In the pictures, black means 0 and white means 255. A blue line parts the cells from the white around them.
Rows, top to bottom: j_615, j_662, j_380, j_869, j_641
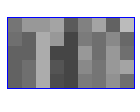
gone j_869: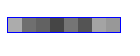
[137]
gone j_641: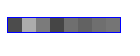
[145]
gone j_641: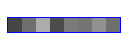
[98]
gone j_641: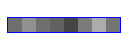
[76]
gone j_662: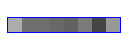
[137]
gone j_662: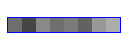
[104]

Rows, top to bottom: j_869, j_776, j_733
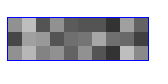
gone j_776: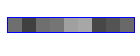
[153]
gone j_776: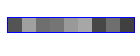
[105]
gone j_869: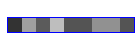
[99]
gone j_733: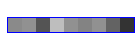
[183]
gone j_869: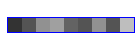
[91]
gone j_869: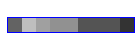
[91]

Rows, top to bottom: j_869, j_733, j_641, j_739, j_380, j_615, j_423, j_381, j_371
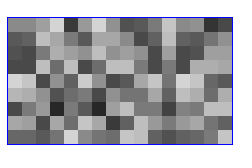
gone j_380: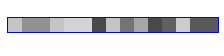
[103]
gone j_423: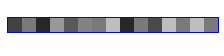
[159]
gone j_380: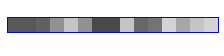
[204]
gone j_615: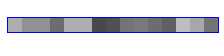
[182]
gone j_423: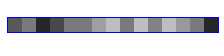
[66]
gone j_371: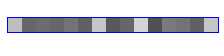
[138]
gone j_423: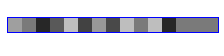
[130]

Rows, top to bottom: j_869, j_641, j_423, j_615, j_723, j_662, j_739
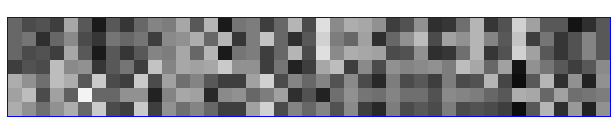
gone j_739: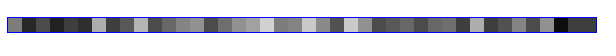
[153]
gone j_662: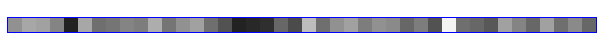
[95]
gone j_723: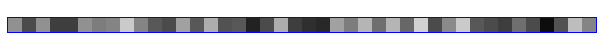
[69]

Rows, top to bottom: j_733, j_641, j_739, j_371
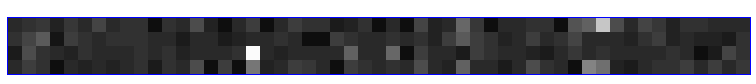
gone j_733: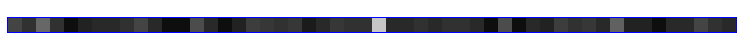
[83]
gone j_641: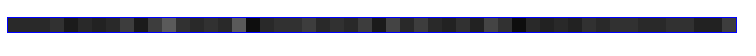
[21]
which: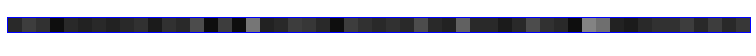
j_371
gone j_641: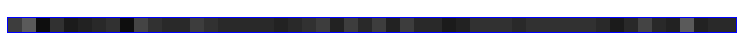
[21]

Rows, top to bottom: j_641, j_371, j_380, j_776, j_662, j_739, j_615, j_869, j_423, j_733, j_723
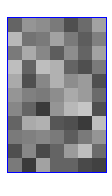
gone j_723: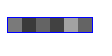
[73]
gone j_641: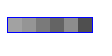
[107]
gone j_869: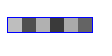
[86]
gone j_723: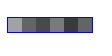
[65]
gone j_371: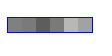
[115]

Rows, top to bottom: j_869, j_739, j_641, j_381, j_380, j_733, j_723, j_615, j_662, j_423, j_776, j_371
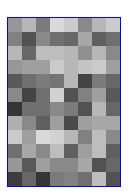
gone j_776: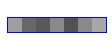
[151]
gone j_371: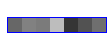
[61]
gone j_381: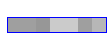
[196]
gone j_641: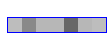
[144]
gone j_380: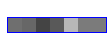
[117]
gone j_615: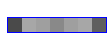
[175]

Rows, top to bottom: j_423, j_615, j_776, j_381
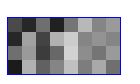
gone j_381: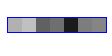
[169]
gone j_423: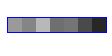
[33]
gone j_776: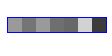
[141]
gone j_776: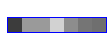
[104]
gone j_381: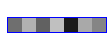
[125]
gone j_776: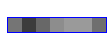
[210]
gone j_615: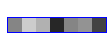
[161]

